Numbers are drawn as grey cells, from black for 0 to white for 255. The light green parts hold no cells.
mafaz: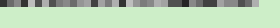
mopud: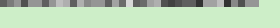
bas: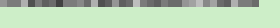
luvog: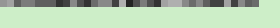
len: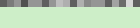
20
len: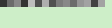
15
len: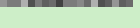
19
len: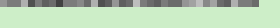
37
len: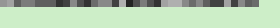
37

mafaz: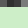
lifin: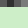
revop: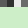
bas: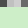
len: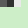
3
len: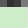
4
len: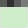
4
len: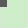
1
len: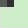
2
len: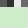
4
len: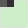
2

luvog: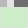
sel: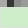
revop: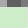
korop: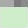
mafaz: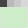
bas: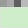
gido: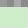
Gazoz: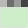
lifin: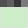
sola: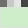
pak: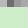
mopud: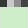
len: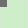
1
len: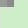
2

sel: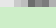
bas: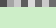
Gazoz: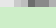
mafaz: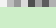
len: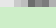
8
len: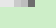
5
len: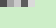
5

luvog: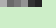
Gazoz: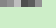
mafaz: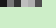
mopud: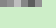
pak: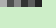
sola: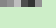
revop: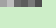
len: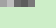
5
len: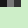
3
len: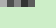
5
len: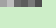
6
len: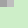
2
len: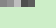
5
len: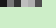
6

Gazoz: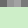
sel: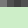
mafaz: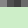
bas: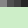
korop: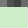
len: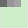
3
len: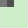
2
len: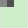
2
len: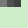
3
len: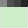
4
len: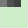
3
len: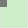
1

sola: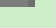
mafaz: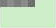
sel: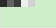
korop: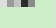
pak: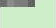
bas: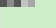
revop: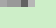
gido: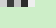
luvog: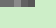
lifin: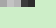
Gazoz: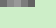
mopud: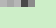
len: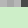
4
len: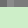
4

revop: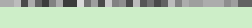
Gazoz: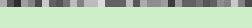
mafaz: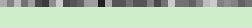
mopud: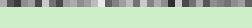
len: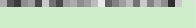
26
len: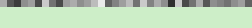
36
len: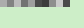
10

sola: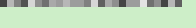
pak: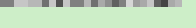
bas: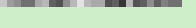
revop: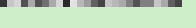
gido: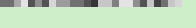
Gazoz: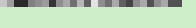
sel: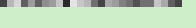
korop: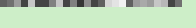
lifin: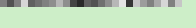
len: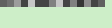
15
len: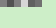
6
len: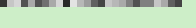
26
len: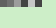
6
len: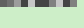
11
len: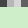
4
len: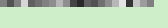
22

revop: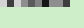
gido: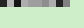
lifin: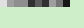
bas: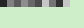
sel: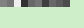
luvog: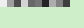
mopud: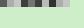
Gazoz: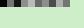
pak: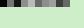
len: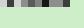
10
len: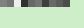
10
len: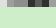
8
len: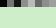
8
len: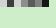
7

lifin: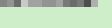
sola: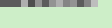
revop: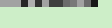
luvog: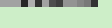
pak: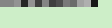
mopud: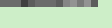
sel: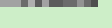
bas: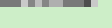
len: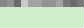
12
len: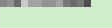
13
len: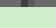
8
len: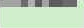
11
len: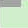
3

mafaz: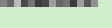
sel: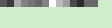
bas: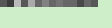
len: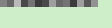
14
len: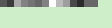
14
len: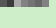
7
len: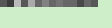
14
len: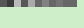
11

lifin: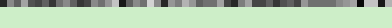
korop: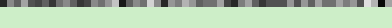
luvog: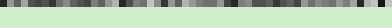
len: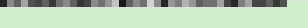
41
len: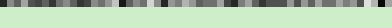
56
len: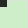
1
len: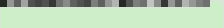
30

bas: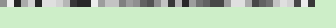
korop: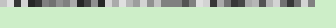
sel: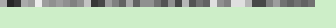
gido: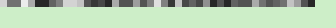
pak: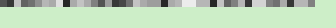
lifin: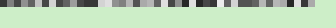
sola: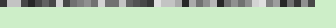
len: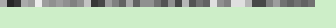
45
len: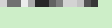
14
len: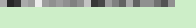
25
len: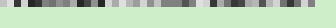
45
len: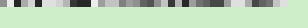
41
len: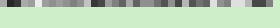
39
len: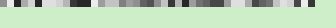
45

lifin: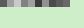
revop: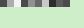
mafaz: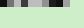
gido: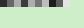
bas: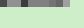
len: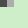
2
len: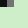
2

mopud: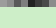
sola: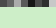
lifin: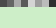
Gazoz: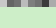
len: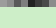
8
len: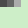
3
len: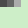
3
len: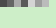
7
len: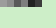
6
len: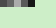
5
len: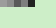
5

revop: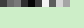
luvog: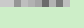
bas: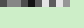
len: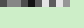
10
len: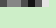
7
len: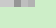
5
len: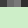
4

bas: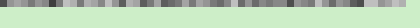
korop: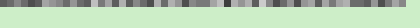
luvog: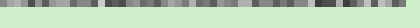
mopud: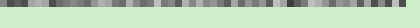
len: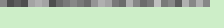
30
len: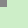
1
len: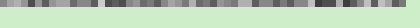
58
